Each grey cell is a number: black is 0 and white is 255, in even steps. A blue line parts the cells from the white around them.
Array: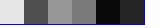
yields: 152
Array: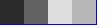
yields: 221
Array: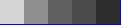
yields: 96
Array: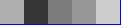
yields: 124
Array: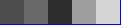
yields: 45
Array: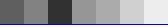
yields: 49
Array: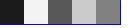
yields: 88
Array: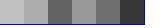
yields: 99
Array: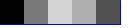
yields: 212
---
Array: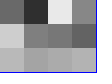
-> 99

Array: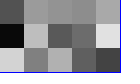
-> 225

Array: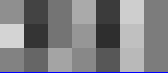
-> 124

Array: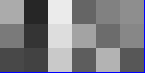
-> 135

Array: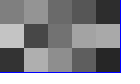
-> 169

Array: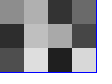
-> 70

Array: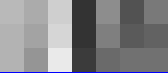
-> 98

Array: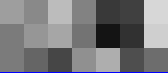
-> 207

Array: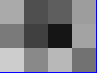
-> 163

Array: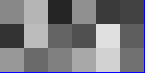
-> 94
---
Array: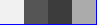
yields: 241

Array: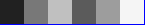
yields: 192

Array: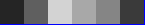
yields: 211

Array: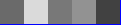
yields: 218

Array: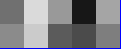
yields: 203

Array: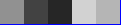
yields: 66

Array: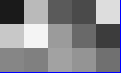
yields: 128

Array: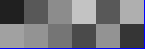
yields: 117
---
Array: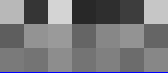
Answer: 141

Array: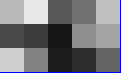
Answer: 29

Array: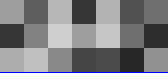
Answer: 137

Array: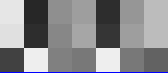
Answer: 128

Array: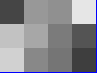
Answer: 117

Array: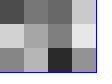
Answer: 42
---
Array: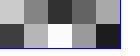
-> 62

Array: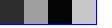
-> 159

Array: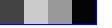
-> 153

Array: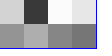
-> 134

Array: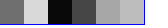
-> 111

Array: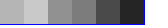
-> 124
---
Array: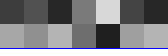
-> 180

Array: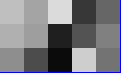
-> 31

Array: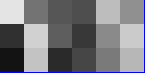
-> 94

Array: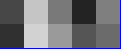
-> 154

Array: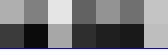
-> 167

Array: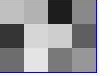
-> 206

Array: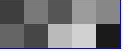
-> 186

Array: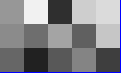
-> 164

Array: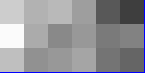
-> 137
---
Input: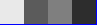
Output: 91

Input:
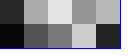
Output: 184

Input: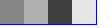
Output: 132

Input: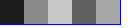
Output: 138

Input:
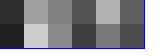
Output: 158

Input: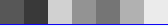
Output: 175

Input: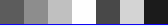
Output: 192
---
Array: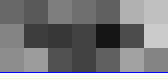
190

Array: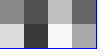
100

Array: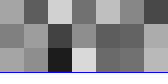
72

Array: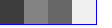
240

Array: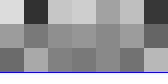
55

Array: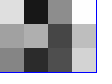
254

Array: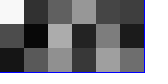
62
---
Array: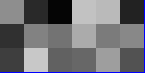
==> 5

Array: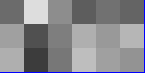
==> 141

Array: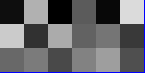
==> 0

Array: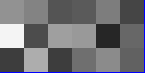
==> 84

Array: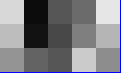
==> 86

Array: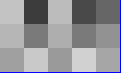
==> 188

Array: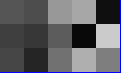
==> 152
